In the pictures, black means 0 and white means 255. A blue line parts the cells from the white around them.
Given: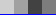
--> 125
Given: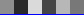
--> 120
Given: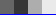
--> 234
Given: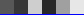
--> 231
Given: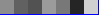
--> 208
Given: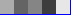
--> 231
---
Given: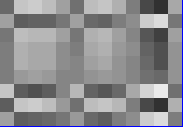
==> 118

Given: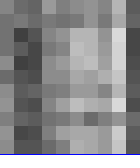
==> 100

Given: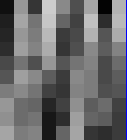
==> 185

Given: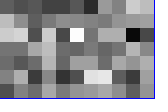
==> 160

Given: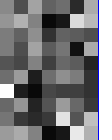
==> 185

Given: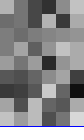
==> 171

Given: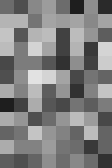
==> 164
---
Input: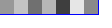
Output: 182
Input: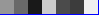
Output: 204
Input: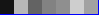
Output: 130
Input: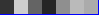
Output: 37
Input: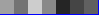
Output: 137
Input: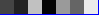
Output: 4
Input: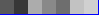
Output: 137
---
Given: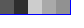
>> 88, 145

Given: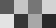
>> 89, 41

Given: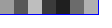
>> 156, 176

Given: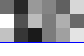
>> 110, 228

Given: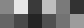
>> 135, 156

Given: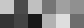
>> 200, 109

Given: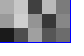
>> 173, 108

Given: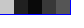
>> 200, 85
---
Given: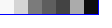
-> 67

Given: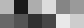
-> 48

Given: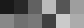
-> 40

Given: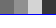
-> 110

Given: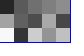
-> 52

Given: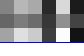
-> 27
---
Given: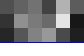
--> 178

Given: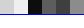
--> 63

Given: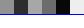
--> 8

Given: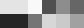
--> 141

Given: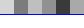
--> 58

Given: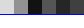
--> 38

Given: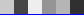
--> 181

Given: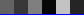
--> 195
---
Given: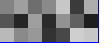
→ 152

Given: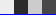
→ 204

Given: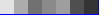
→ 113

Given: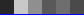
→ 143

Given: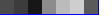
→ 23

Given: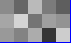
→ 172

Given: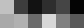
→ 107

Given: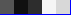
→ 45

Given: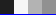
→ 179
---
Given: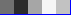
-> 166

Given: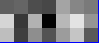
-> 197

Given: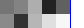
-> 182

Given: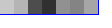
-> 166

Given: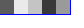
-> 154

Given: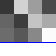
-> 196

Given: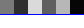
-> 121

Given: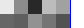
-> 161
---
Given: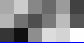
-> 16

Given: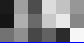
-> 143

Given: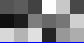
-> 180

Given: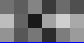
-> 87

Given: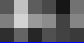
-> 100

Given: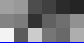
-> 91

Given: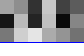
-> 207

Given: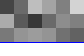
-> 148

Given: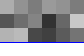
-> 186
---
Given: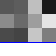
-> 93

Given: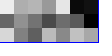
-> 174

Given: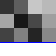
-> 94

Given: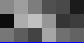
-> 158

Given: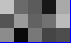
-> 106

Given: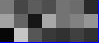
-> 70

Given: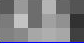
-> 153

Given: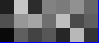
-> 197

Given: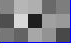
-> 182
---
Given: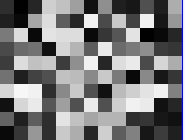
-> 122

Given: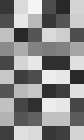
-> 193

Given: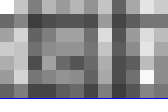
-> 162

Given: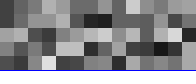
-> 162

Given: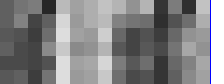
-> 88

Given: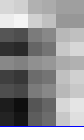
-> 85

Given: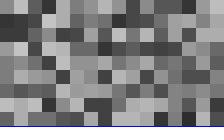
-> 59
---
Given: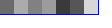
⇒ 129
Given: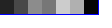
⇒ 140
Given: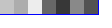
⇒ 237
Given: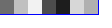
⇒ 242
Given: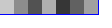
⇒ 82
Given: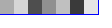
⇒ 78
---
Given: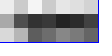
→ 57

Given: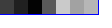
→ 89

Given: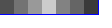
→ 204

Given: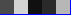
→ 16

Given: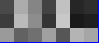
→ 52

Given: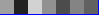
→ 145
